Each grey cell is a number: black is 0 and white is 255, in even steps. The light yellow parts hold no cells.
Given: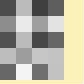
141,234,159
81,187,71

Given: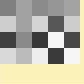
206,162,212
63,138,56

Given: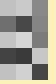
111,72,133
196,214,123

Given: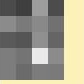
139,122,137
90,85,144

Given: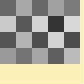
201,87,211
85,179,78

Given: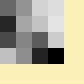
38,166,195
73,133,93
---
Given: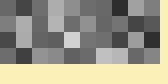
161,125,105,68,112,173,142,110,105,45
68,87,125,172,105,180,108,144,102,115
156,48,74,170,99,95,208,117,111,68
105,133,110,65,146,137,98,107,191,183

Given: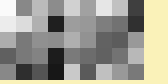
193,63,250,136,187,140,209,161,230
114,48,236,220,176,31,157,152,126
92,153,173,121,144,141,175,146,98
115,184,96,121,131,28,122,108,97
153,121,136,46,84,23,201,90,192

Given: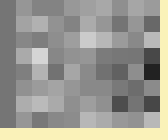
166,155,117,150,131,131,152,160,168,143
150,104,117,163,177,146,131,171,150,116
137,185,117,135,126,142,158,203,183,155
118,72,117,170,213,135,146,150,123,119
142,34,117,127,179,114,166,138,113,97
109,139,117,145,155,164,150,137,137,121
116,71,117,173,186,170,143,158,144,77
146,184,117,150,120,136,140,183,171,152

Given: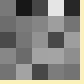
229,39,121,23,70
158,116,109,123,133
72,158,74,118,146
164,142,135,107,163
124,115,115,163,71

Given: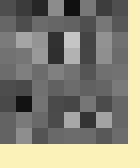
61,79,78,59,38,140,16,120
119,87,102,77,107,102,98,79
146,112,123,165,148,49,197,68
143,107,114,118,153,47,178,69
112,114,108,127,108,128,114,85
101,122,77,73,113,97,108,97
75,102,73,18,116,74,70,118
163,102,99,122,105,75,168,52
88,108,99,142,84,105,108,107

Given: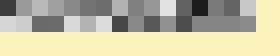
101,200,61,154,186,160,136,115,109,176,127,152,225,99,28,121
133,139,212,205,105,107,217,178,219,71,137,88,146,76,132,133

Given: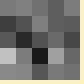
93,123,122,129,114
93,90,62,81,125
104,71,87,40,82
159,102,192,123,23
120,114,136,134,86

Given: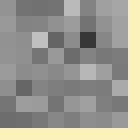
160,166,147,115,113,115,186,131
146,161,153,131,132,145,156,115
135,161,146,143,192,101,140,55
120,124,147,144,117,153,108,131
159,122,155,140,144,137,149,183
124,170,143,102,132,126,122,126
127,120,117,157,155,116,150,160
139,153,109,111,120,135,126,142

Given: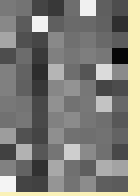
95,77,121,115,68,56,110,240
97,47,136,91,242,95,106,105
105,92,165,80,70,137,112,119
119,7,77,108,57,128,118,126
219,138,128,98,44,181,110,85
69,76,128,96,55,135,147,119
195,103,120,116,72,145,114,120
111,87,113,119,73,129,139,118
114,99,157,81,68,143,113,111
112,72,65,178,87,117,206,138
174,163,129,99,49,168,112,94
94,91,244,68,65,149,115,140
